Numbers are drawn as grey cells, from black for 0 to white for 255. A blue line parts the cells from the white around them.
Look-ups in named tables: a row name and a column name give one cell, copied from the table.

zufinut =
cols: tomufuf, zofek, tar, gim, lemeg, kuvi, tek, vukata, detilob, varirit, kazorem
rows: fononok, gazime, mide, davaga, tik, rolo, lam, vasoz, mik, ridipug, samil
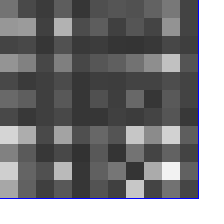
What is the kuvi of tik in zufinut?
62
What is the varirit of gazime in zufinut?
147
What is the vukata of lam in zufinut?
60
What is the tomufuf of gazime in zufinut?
151
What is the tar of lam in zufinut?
63
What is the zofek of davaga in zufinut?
129
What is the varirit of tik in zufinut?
77

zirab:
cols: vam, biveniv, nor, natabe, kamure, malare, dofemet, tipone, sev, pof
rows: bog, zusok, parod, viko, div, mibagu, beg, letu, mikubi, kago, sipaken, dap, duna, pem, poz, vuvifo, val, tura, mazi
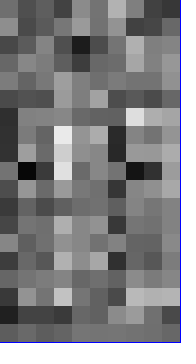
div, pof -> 145
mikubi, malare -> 135
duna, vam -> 70
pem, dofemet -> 130
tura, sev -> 112
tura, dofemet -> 139
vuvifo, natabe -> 132
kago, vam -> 115

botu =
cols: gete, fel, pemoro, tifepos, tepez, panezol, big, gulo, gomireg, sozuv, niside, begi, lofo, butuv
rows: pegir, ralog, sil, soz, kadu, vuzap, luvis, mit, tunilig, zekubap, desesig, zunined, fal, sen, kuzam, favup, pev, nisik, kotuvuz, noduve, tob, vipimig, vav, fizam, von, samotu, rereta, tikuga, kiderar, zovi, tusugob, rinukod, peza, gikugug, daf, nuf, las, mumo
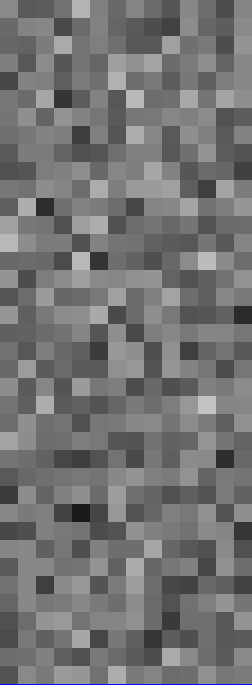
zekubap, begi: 107
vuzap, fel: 107
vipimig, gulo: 77
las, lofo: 91
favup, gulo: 145
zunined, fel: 174
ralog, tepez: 107
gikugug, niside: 113
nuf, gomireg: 54
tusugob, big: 110
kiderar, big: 151
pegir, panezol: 128
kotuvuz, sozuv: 135
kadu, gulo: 108
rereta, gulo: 147
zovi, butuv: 54
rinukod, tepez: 116
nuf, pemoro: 96
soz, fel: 87
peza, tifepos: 138
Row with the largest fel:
zunined

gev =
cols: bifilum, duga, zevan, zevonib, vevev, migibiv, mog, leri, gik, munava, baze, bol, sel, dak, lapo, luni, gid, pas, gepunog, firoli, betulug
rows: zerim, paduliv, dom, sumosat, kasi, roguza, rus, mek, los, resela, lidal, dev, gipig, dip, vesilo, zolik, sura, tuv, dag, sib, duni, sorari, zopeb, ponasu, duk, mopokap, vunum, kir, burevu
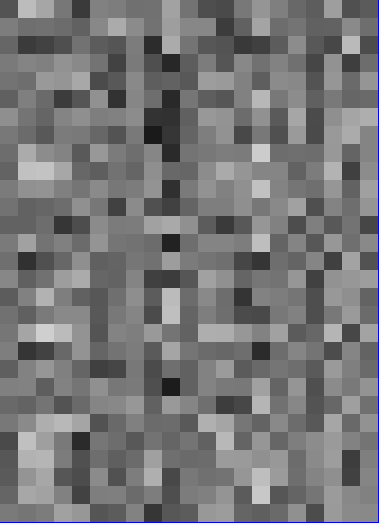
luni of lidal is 131
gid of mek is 154
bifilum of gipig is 98
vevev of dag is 147
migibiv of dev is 119
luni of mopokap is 152
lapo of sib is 43
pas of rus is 75
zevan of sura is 178
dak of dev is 143
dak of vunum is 150
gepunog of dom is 71
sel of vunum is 115
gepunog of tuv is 120
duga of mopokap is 178
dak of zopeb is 71
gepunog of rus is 143
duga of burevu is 117
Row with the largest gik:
vunum

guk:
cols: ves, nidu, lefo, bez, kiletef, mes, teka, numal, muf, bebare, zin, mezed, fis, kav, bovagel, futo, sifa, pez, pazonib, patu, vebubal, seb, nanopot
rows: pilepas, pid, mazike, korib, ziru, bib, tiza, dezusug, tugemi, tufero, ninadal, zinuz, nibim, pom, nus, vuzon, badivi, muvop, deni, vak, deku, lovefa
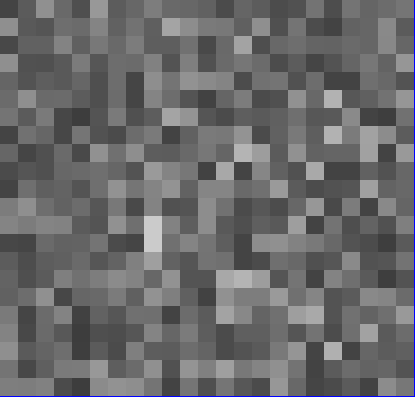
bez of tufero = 103
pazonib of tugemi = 101
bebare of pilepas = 105
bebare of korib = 83
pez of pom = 121
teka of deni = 77
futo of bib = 80
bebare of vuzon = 146
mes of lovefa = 139
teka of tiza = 122

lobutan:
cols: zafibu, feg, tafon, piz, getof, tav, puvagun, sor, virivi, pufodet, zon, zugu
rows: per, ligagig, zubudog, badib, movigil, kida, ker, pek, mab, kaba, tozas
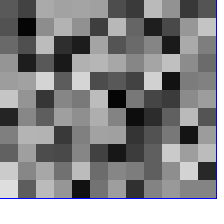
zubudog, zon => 170
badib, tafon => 88
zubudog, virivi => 133
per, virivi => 186
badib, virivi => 165
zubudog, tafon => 188
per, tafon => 170
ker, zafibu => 36
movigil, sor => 66

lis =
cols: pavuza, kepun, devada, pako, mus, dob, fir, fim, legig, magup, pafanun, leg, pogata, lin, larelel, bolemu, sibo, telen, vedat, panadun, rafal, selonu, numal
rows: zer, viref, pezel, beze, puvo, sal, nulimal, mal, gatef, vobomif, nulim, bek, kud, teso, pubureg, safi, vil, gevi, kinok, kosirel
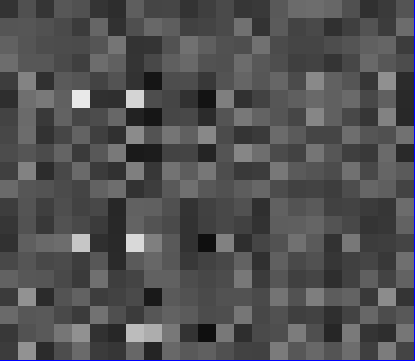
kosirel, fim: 103
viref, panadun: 63
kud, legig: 83
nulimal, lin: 120
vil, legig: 25
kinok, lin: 46
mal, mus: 99
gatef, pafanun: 68

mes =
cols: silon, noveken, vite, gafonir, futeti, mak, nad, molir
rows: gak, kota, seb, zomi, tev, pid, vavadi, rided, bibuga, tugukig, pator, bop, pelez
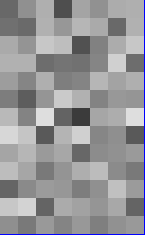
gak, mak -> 145
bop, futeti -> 162
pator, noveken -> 138
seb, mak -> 129
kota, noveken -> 106
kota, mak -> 170
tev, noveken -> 133
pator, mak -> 144
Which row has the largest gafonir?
pid

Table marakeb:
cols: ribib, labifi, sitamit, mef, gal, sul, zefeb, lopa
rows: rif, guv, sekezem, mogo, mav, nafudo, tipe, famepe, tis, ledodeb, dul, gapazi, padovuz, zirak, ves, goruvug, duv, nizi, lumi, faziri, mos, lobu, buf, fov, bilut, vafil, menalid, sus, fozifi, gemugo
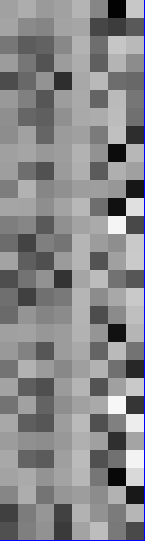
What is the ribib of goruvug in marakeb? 78
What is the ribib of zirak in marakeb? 108
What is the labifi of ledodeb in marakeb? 110
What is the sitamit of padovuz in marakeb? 89
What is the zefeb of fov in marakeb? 128
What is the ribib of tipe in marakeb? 143
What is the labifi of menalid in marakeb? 170
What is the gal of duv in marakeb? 181
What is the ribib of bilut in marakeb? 156
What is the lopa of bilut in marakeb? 164
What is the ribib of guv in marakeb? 164
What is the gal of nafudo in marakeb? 170
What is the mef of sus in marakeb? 150
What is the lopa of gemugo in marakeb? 73
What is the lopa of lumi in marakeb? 181

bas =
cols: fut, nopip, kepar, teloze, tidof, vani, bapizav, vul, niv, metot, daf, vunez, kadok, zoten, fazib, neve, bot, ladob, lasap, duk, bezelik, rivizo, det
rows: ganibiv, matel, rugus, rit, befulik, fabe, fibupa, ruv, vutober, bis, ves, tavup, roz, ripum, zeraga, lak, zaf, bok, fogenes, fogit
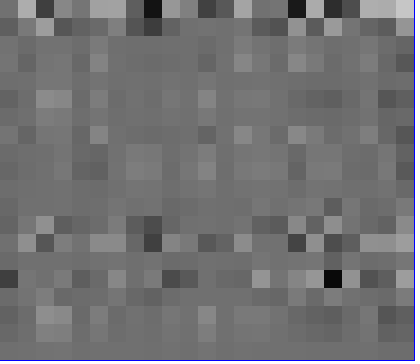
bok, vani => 124
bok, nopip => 108
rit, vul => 109
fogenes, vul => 112
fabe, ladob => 99
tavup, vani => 110
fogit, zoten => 113
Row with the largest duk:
lak

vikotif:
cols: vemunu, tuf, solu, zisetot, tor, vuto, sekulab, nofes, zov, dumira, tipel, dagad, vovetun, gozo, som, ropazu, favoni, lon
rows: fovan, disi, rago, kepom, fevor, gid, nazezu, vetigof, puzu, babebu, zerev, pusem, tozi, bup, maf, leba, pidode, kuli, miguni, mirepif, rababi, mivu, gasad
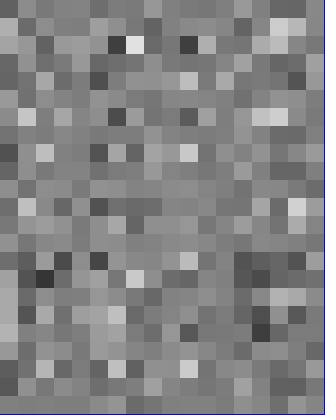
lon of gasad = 133
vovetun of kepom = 132
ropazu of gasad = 111
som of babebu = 128
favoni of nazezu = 138
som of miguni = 62
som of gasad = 134
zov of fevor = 144
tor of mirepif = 121
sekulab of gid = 138
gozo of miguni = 124
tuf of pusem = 191
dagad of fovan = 119
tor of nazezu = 133
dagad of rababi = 116
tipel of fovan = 122
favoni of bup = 128
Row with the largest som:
nazezu

